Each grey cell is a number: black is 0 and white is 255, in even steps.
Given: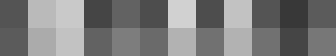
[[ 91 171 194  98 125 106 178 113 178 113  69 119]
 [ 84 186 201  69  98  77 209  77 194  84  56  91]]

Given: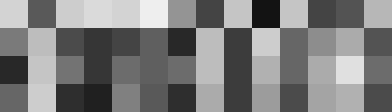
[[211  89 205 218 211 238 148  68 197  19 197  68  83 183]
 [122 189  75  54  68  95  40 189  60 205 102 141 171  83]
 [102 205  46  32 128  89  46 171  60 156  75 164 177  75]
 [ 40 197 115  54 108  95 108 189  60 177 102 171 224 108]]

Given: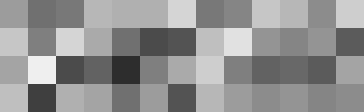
[[198 127 213 170 112  75  83 191 225 148 133 148  91]
 [191  63 176 164 112 156  83 183 156 140 148 133 140]
 [164 239  75  98  45 127 170 206 127  98 104  91 164]
 [156 112 120 183 176 176 213 120 133 198 183 140 206]]

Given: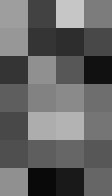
[[158  66 198 124]
 [151  52  45  72]
 [144   9  25 102]
 [ 94 130 138 110]
 [ 79  94 102  87]
 [ 72 173 179 117]
 [ 52 144  87  17]]

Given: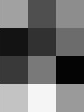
[[195 245 154]
 [161  79 141]
 [ 57 121   4]
 [ 19  49 108]]

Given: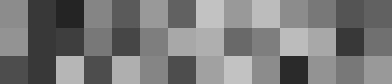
[[147  56  62 120  70 126 168 175 105 126 188 168  56 112]
 [140  56  36 133  90 153  97 194 153 188 140 120  84  97]
 [ 77  56 182  77 175 133  77 161 194 140  42 147 120 153]]

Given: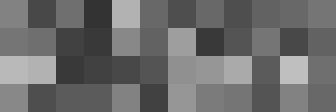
[[185 178  57  65  72  84 144 150 170  91 191 111]
 [136  78  91  91 130  65 150 123 117  84 130 104]
 [130  72 111  51 178 104  78 104  78  98 104 117]
 [117 111  65  57 136  98 158  57  84 117  72  98]]
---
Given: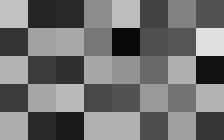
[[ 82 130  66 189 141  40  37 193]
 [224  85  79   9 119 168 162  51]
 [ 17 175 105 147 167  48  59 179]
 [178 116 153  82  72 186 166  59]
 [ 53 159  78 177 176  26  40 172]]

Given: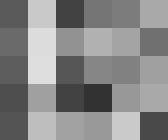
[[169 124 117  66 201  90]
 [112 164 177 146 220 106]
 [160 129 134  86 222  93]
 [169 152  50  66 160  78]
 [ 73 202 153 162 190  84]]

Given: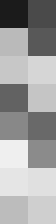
[[ 74  27]
 [ 88 186]
 [214 199]
 [197  98]
 [105 136]
 [139 239]
 [224 229]
 [207 188]]

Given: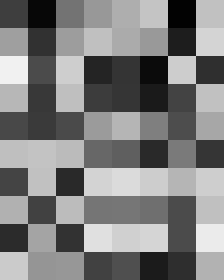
[[193   2 196 174 152 115   7  62]
 [212  29 153 171 192 157  49 159]
 [ 47 205  11  52  36 206  75 241]
 [193  67  26  53  60 191  56 183]
 [167  77 127 181 155  74  58  72]
 [ 53 122  41  95 103 187 195 191]
 [206 181 205 219 211  41 193  68]
 [192  75 111 118 117 188  65 177]
 [235  75 213 208 224  50 164  43]
 [178  46  27  79  65 151 149 203]]

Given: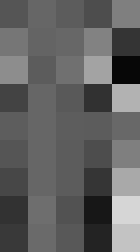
[[127  77  92 102  85]
 [ 52 130 103 100 118]
 [  7 163 112  92 141]
 [178  49  89 102  67]
 [104  92  93 102  93]
 [127  77  92 102  85]
 [169  53  92 102  71]
 [214  23  82 110  50]
 [195  35  88 106  57]]

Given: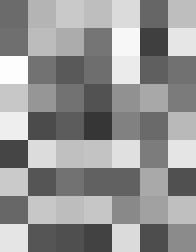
[[190 102 219 190 201 180 107]
 [230  63 247 117 172 188 111]
 [113  95 235 110  89 114 253]
 [123 168 145  82 114 150 199]
 [185 106 129  54  92  75 238]
 [229 124 224 195 192 220  69]
 [ 80 169  97  97 114  85 202]
 [191 161 137 198 189 199 103]
 [139  77 219  66  79  85 229]]

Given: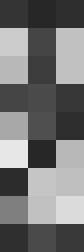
[[ 46  39  53]
 [193  69 203]
 [193  60 185]
 [ 55  75  69]
 [ 45  79 168]
 [184  39 231]
 [191 197  44]
 [219 192 126]
 [ 56  74  47]]

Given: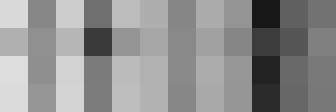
[[114  97  23 148 171 134 174 188 111 205 135 218]
 [128  86  60 134 161 137 166 149  58 182 144 176]
 [121 105  34 151 172 138 177 187 123 210 143 221]
 [120 103  42 150 169 135 178 190 124 212 150 219]]

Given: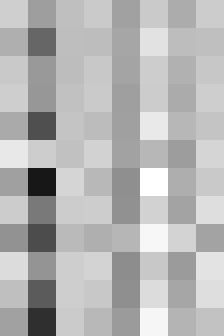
[[204 172 202 161 202 191 158 207]
 [191 189 226 166 189 190 102 175]
 [199 177 205 164 200 189 153 201]
 [206 171 204 159 202 193 151 206]
 [196 183 233 160 188 196  79 170]
 [213 157 183 162 210 193 205 232]
 [201 174 255 143 184 213  23 160]
 [222 163 210 145 205 204 121 204]
 [163 211 247 182 175 186  76 146]
 [227 155 200 141 211 206 148 220]
 [222 166 220 143 200 206  91 191]
 [194 180 246 155 184 203  47 161]]
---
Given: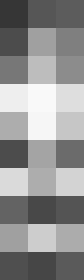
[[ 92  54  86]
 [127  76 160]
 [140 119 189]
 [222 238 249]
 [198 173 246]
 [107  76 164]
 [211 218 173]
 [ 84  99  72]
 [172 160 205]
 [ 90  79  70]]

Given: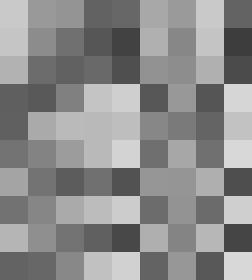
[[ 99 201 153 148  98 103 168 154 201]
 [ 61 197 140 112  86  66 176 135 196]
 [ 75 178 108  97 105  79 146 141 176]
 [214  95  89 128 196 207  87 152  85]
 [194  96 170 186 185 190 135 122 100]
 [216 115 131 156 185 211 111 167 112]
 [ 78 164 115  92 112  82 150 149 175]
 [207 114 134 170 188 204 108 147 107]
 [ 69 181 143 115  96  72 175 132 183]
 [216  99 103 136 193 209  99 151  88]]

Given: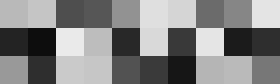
[[228 185 197  78  86 146 223 213 107 134]
 [ 46  35  13 234 189  40 217  57 229  27]
 [119 153  46 202 198  82  58  22 181 186]]

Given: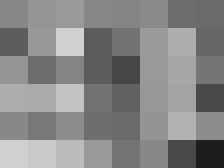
[[107 134 149 154 134 132 137 109]
 [102  93 152 209  92 114 155 174]
 [117 149 108 133  92  70 153 166]
 [ 73 172 171 195 114  97 152 163]
 [141 136 120 140 110 106 148 178]
 [ 29 208 201 187 153 116 136  73]]

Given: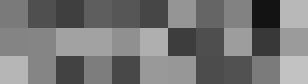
[[184 122  79  63  94  86  70 149 101 130  19]
 [155 132 133 162 162 144 175  61  78 157  56]
 [194 182 133  66 125  72 153 151  76  81 123]]

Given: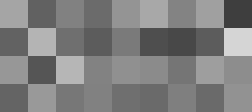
[[ 62 165  97 129 107 148 168 131 160]
 [213  98 180 111  92 122  78  72  92]
 [141 151  85 182 130 144 139 117 158]
 [146 100 153 119 129 111 106 127 106]]
